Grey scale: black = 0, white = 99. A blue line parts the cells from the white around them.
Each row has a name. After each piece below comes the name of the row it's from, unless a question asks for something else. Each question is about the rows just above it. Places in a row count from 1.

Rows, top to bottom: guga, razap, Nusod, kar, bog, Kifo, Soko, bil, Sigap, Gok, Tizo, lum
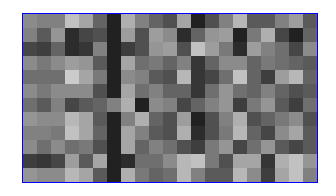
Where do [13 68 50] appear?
guga
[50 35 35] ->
lum
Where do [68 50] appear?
guga

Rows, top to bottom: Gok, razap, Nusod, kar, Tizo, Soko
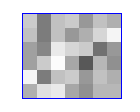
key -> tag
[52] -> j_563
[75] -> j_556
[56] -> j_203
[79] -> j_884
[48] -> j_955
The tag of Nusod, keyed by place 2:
j_563
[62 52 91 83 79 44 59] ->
Nusod
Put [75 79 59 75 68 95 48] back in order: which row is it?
Tizo
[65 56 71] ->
Soko
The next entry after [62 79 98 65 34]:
[71]

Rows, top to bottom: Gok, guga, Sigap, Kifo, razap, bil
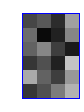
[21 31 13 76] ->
Kifo
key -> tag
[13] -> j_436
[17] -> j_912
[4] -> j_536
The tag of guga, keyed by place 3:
j_436
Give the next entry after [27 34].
[17]

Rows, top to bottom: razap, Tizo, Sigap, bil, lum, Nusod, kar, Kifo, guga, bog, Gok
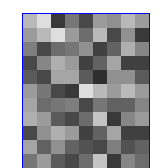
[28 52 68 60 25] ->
bil
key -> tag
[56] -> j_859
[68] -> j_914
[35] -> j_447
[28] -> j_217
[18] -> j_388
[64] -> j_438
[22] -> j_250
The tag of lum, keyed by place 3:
j_438
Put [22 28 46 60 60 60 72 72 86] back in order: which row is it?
Nusod
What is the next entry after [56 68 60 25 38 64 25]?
[25]
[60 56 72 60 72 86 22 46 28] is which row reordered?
razap
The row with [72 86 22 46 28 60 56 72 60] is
razap

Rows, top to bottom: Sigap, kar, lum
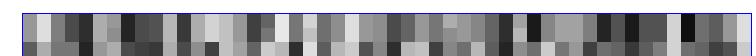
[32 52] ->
lum
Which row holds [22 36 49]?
lum

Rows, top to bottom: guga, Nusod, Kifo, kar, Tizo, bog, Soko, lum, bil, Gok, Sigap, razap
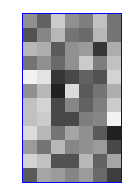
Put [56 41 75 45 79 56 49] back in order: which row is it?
kar
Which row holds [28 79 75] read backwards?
lum
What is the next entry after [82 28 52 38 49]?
[79]
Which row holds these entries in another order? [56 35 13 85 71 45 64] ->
bil
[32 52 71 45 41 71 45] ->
Nusod

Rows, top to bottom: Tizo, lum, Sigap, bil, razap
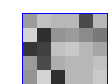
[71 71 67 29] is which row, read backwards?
bil
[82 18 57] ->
lum
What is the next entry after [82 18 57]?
[60]
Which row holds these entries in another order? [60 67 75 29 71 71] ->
bil
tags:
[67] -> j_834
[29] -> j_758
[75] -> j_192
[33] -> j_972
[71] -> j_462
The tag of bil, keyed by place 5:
j_462
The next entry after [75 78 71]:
[64]

